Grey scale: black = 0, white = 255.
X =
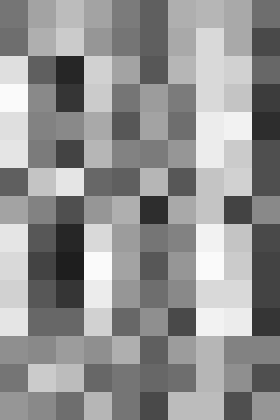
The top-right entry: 110
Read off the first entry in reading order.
117
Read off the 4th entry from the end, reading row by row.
188
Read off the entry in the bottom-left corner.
150
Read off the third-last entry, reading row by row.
188
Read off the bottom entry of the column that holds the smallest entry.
110
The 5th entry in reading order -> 123
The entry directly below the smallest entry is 53
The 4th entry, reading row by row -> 163
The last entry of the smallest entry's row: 67
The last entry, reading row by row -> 150
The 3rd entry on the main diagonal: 38
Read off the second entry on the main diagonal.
175
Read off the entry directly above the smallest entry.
38
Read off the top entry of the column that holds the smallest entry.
188
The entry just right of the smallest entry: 250
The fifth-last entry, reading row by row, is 73
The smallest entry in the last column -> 45
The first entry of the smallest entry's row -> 217
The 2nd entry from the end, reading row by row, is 79

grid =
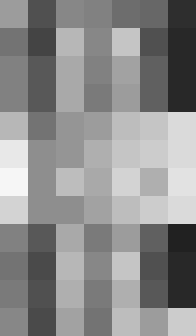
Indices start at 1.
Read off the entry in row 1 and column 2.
80
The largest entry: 246
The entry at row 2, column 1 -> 115
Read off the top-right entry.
46
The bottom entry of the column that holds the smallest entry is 204
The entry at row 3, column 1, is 129
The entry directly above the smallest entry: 218
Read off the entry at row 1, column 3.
135
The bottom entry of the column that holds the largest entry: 135
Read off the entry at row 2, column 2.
68
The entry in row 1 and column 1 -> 156
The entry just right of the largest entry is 142
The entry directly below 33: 40
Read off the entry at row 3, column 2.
88
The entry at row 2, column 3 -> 183
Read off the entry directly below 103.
80

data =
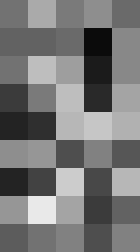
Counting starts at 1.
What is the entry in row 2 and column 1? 98
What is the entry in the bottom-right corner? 129
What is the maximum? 233
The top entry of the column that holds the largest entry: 170
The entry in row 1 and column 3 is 122
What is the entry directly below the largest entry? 114
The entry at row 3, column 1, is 114
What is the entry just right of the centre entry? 198
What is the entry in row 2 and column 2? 98
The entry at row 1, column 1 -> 114
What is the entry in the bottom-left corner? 92
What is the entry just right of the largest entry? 164
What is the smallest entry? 11

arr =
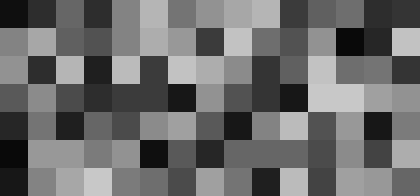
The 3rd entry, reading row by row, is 102
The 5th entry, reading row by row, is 131
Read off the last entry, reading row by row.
102
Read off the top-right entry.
52
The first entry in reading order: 15
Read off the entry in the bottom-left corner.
23
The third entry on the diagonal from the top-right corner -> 110
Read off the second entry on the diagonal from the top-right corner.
38
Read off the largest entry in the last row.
200
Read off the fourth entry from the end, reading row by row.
67
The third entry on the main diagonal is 181
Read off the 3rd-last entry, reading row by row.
160
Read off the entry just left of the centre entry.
23
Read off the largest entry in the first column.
146
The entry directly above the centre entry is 173
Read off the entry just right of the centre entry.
82
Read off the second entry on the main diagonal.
167

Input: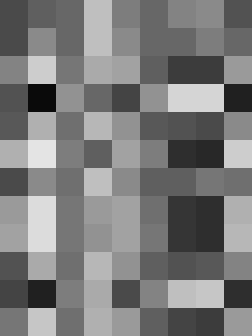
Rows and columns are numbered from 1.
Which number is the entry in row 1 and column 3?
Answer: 103
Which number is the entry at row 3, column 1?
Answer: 131
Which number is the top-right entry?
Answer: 82
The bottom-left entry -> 118
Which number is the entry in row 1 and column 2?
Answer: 95
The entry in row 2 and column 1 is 74
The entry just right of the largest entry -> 125
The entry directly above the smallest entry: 205
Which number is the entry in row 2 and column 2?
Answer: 138
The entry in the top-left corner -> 74
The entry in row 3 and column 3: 118
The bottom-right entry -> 154
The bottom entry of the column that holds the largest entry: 198
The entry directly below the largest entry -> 138
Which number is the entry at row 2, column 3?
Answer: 103
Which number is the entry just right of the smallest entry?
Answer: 146

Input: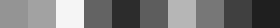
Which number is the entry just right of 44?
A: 93
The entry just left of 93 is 44
